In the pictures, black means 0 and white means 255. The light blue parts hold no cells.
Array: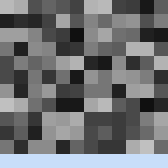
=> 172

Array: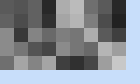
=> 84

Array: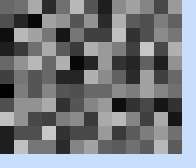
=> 112

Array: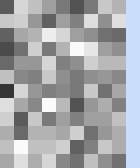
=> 214

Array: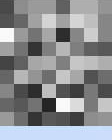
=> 141
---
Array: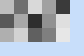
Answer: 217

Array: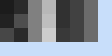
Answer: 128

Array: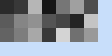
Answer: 182

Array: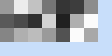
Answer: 194

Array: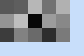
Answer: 183

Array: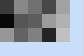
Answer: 113

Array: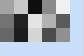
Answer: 14

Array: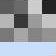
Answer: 204

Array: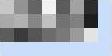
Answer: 100

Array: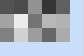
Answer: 145
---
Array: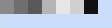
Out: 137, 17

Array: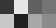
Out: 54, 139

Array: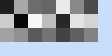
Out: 31, 131

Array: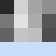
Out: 41, 77

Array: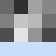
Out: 105, 71

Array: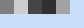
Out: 126, 162
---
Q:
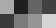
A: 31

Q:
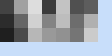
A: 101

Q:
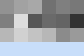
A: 221

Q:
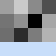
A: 144

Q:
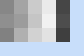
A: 156

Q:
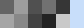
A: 157

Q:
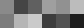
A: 69
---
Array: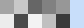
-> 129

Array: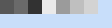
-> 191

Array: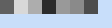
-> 138

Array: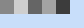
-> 163

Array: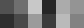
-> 171

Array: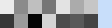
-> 171

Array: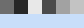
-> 162

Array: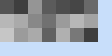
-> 70
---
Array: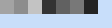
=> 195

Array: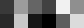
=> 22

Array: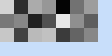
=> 186

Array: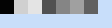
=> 228

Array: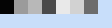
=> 184

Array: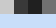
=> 32

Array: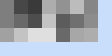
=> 223

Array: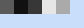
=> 55
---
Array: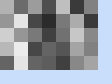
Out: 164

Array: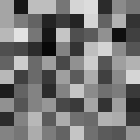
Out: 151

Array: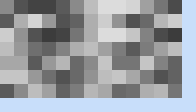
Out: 117

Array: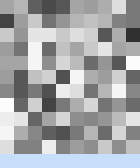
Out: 193

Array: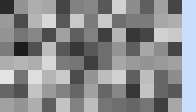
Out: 167
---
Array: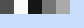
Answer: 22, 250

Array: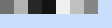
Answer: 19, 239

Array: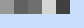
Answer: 111, 212

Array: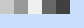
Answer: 240, 240

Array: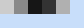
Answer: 22, 204

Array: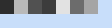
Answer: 60, 226

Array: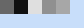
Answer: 223, 223

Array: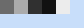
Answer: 48, 236

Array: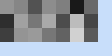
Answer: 169, 209
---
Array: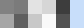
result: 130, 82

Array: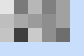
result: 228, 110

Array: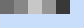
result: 109, 56

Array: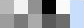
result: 184, 109

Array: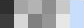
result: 47, 231

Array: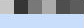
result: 199, 92

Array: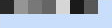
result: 40, 87

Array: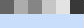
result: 100, 56
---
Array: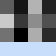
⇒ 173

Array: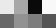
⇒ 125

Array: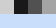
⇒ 81

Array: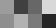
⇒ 122

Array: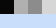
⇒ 140

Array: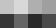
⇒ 42

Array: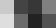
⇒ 34

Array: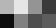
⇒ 78
